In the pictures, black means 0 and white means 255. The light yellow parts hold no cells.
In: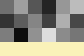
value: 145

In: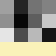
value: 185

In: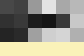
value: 160

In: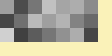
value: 92

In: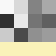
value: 144

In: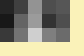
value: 207

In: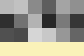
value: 214

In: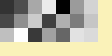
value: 57

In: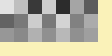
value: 177

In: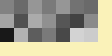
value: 93
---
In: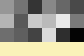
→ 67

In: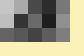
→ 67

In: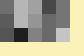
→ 130

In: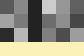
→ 34

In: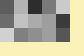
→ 143

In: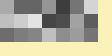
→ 133

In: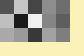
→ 56

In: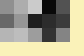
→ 157

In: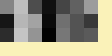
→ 148

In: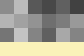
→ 132
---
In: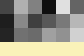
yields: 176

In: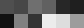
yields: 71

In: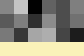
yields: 196

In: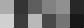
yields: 52

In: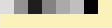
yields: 146

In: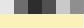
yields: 109

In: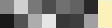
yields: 208

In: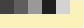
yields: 94

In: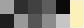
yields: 46

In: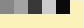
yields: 163
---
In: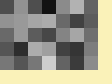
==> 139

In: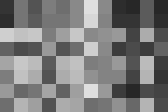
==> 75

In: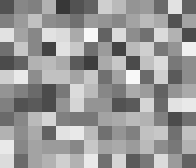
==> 98

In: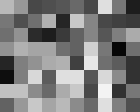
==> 79

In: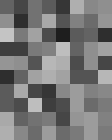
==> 122
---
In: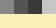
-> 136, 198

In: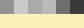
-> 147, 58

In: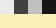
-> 235, 22

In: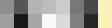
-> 143, 37

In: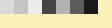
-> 218, 26

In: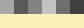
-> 167, 63
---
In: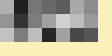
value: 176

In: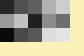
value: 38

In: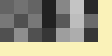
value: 100

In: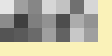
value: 229

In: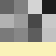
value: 100

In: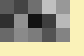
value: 91

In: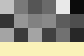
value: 193
